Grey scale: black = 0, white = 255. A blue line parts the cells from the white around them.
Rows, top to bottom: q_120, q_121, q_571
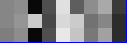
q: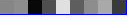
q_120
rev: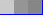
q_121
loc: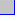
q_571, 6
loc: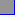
q_121, 2
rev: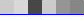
q_121
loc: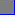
q_571, 1
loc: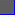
q_120, 6

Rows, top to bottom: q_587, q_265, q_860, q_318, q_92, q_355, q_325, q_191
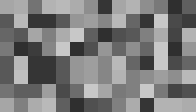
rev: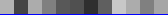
q_860
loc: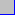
q_355, 2
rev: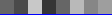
q_92

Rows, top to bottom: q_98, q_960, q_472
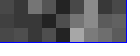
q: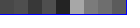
q_472
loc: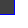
q_960, 1
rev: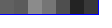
q_960
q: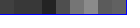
q_960
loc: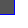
q_98, 4

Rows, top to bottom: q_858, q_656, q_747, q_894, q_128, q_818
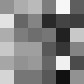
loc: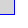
q_818, 1
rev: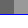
q_128
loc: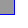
q_128, 3
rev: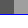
q_894
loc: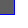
q_858, 6
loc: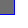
q_747, 3

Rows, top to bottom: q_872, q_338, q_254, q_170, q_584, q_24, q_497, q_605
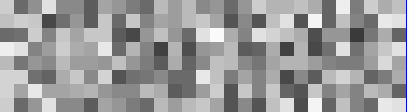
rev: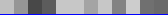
q_254
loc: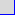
q_584, 28
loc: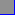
q_872, 3
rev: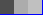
q_254
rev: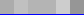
q_872

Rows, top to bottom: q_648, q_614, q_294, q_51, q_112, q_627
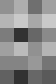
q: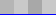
q_614
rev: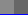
q_294
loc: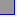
q_112, 3
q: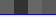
q_627
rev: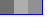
q_648

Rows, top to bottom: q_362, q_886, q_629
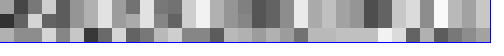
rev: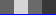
q_629
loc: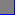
q_362, 18
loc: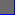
q_629, 8
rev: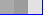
q_886

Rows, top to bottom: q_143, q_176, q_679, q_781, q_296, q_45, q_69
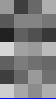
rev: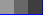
q_45
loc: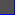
q_679, 3
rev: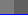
q_296
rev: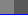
q_176

